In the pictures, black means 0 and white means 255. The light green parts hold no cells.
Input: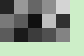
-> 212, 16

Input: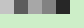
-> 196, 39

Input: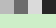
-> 218, 38

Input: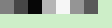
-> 246, 6

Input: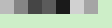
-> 209, 26

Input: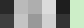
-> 219, 30

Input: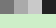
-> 201, 33
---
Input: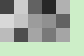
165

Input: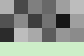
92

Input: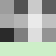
126

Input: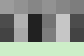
125

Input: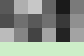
163

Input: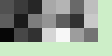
247

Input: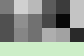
174
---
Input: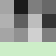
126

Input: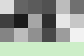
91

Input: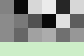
215

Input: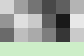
116

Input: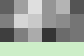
223

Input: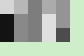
125

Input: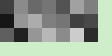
105
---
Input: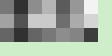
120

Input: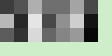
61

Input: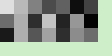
223

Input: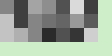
133

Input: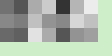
114

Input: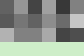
98
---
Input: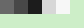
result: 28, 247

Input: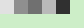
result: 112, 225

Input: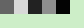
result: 34, 216

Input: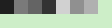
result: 51, 209

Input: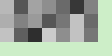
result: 86, 203

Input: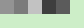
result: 194, 194

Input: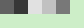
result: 225, 225

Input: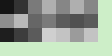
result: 122, 207
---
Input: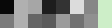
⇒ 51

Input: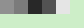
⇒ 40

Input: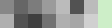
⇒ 187

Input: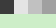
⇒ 228

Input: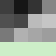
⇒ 22

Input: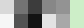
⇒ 60

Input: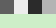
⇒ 237
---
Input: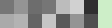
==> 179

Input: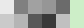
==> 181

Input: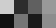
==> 118

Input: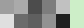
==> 107

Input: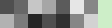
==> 123

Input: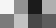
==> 194

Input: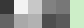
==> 169

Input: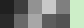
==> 105

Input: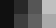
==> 62

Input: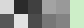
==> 226
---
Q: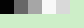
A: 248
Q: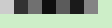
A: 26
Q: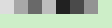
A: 74
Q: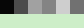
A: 206
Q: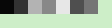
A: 79
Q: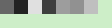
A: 145
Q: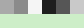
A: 86
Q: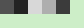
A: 174
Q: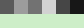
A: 70
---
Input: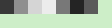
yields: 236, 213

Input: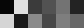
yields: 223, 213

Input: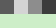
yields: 212, 141

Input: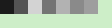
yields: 211, 178

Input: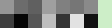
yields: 226, 190

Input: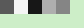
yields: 245, 174

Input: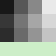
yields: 233, 215

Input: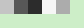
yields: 246, 196
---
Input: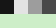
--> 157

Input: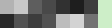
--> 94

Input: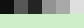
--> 36

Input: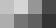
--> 150

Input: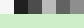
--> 76

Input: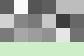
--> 85
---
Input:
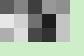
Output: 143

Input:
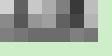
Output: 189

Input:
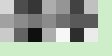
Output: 192

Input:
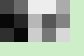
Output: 171

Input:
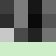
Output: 104

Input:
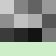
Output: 153
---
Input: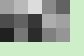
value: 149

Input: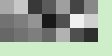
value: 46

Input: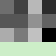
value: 0

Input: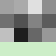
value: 152

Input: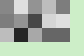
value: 102

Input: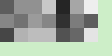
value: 228

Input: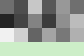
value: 176
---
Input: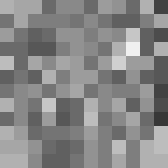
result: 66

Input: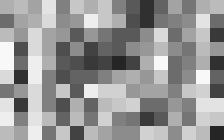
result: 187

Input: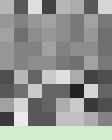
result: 213

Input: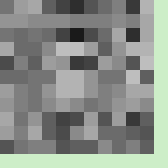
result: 179

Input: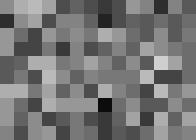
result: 89

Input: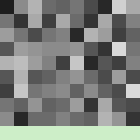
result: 169

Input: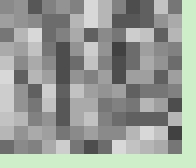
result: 118
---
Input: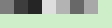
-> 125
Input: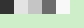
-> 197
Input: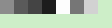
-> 118
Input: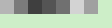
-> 123
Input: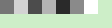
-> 138
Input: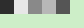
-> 137
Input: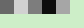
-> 125
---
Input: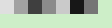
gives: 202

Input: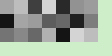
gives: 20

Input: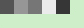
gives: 118

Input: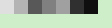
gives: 160

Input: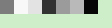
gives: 155

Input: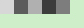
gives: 176

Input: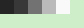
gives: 114

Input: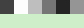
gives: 117
